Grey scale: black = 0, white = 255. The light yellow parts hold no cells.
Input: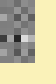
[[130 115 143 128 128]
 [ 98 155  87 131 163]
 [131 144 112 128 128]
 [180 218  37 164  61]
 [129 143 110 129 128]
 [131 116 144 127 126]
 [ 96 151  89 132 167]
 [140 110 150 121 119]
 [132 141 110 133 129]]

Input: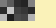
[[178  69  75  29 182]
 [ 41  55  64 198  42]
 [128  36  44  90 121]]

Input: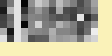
[[211 192 113 165 157 151 168  95  93  81 184 227  63 223]
 [237 111  68 122 133 133 175 129 135 141 178 227  22 173]
 [157 102  74 125 151 178 117 125 209 138   7 227 113  69]
 [ 89  43 227  62  87  80  92 118 129 133  95 227 104  65]
 [144 101  87  67  76 169  69 121 153 121  49 227 183  27]
 [161 109  75 126 153 189 117 176 201 144   5 227 121  57]]

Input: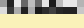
[[199  35  33  39  64  45  25 172  32 171  58 220]
 [180 230 233 188  27 230 105 190 102 232  35 156]]

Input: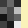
[[235  26  65]
 [ 98  73  20]
 [189  75 110]
 [ 40 105  60]]

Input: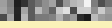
[[147 156 186  27  44 152 130 176 130 122 121  91 183  35 163  75]
 [158 203 143 207 206  75 224 203 100 143 185  91 165  37 136 164]
 [111  79 125 243 192 181 149  80 162 142 117  91  50  30 128 158]]
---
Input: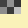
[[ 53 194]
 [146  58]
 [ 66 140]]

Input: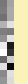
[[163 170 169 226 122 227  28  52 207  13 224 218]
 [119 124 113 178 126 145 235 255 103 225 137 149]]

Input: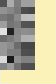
[[159  72 191  82 139 176  71  77 129  79]
 [160  77 188  83 142 175  72  79 129  80]
 [125 120 138 125 136 140 108 124 144 112]
 [172 135 111 117  34 123 140 126  26 155]
 [ 83 146 120 158 224 108 150 151 217 133]]

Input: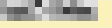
[[223 173 164]
 [226  71 146]
 [199  76 144]
 [142  91 165]
 [205  57 174]
 [151 133 175]
 [167 154 182]
 [221 166 219]
 [ 58 218 178]
 [168 163 147]
 [193  87 144]
 [210  91 126]
 [213 109 145]
 [167 148 199]]

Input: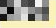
[[142  78 106]
 [243 122 177]
 [ 64 146  40]
 [ 81 205 225]
 [211 177 169]
 [108   6 156]
 [ 45 175  23]]

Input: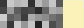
[[ 89 160 100 103]
 [198 170 114  77]
 [155 102 139 193]
 [187  44 151  35]
 [ 49  74 172 198]
 [191  68  61 150]
 [183  93 110 203]
 [201 155  95  56]
 [ 57  71 206 166]]
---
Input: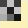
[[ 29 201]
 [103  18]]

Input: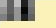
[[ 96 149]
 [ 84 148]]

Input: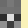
[[113 111]
 [221  51]]

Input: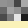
[[162 146]
 [124 229]]

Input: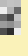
[[179 104]
 [ 71 195]]

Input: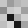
[[200 209]
 [ 25 174]]

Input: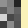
[[128  98]
 [ 72  89]]
